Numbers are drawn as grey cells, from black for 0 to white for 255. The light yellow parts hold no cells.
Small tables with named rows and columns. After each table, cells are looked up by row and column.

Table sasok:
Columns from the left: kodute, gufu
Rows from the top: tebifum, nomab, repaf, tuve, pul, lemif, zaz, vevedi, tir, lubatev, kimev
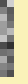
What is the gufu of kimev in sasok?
79
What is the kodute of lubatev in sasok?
133
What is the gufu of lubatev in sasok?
119
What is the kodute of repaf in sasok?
185
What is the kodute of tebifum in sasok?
81
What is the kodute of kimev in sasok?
118
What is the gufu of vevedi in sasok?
120
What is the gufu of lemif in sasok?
114
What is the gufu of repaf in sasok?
99
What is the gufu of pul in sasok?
184
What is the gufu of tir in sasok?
88
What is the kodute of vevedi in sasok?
112
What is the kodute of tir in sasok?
171
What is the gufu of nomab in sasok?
91
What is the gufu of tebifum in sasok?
208
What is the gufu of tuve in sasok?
119
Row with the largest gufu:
tebifum

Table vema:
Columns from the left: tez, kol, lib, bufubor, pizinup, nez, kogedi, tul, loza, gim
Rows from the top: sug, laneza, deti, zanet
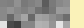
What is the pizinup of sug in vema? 128
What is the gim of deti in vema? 109
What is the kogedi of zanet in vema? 174
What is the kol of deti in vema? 104
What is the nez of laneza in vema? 114
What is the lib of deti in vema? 142
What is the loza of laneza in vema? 155
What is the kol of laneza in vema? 147
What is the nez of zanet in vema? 178
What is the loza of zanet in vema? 227
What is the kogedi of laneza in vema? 102
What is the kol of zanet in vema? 74
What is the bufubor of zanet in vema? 134
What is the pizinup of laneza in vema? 139
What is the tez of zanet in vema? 226
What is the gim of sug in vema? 143
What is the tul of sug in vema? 122
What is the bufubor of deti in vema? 165
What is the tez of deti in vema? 137
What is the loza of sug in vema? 136

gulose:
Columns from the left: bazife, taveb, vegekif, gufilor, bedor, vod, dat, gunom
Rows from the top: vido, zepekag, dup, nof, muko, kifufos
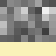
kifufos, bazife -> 100
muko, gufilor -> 75
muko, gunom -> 146
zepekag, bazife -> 165
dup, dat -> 194
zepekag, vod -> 72
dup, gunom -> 158
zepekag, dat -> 240
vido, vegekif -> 129
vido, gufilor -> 112
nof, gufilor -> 106
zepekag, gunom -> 203
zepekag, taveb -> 104
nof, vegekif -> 100
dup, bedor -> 127
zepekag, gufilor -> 206
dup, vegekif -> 158
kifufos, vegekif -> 84
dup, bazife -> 141
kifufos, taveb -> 96

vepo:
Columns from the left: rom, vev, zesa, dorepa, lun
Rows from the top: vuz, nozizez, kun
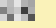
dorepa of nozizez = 62
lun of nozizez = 173
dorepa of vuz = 178
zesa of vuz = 228
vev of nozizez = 182
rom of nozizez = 130
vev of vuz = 187
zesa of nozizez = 200
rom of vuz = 210
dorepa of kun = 190
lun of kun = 84
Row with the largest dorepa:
kun

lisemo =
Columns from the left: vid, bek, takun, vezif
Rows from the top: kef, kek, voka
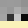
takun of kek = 172
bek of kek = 152
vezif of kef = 145
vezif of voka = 9
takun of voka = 198
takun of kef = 154
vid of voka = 164
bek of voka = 50
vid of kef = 154

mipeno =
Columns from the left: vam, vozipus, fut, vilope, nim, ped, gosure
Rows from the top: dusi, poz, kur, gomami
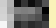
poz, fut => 131
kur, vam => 212
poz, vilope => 127
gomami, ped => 52
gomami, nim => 42
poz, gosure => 2
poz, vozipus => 169
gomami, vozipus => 180
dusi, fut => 14
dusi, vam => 205
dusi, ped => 38

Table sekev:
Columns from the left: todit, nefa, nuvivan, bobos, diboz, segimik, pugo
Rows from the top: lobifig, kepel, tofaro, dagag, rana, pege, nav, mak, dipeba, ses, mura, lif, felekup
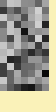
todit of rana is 138
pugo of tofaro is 152
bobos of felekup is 30
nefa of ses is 201
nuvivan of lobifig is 190
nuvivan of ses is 55
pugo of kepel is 113
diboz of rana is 155
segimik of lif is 138
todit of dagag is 98
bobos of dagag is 134
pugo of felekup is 135

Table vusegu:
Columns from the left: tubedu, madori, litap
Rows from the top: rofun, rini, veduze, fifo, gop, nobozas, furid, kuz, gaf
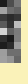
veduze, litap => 54
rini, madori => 109
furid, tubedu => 29
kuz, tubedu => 157
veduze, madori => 43
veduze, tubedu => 59
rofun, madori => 78
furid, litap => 156
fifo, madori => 49
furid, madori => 44
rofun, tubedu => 28
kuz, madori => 110
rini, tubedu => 163
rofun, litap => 120

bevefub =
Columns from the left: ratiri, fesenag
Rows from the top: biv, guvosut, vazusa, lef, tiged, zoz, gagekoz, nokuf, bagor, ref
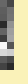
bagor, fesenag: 73
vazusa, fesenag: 115
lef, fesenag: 146
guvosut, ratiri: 94
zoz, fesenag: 164
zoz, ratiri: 61
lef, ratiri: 42
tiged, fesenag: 158
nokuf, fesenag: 206
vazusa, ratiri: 91
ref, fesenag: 42
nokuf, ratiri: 215

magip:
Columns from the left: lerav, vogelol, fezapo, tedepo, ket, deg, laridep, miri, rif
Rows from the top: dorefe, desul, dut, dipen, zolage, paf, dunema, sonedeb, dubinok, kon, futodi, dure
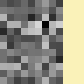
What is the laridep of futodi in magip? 98
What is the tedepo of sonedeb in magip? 106
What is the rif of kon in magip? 177
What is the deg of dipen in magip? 214
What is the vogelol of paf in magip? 69
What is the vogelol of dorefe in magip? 74
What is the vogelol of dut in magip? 82
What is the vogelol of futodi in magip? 137
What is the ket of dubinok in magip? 129
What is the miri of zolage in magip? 173
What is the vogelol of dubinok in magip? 87
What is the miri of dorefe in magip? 111
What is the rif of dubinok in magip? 39
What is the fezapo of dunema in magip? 99
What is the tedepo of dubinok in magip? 170
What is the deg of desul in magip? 112
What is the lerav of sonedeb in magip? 113
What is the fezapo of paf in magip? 88
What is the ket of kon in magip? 124
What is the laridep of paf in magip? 165

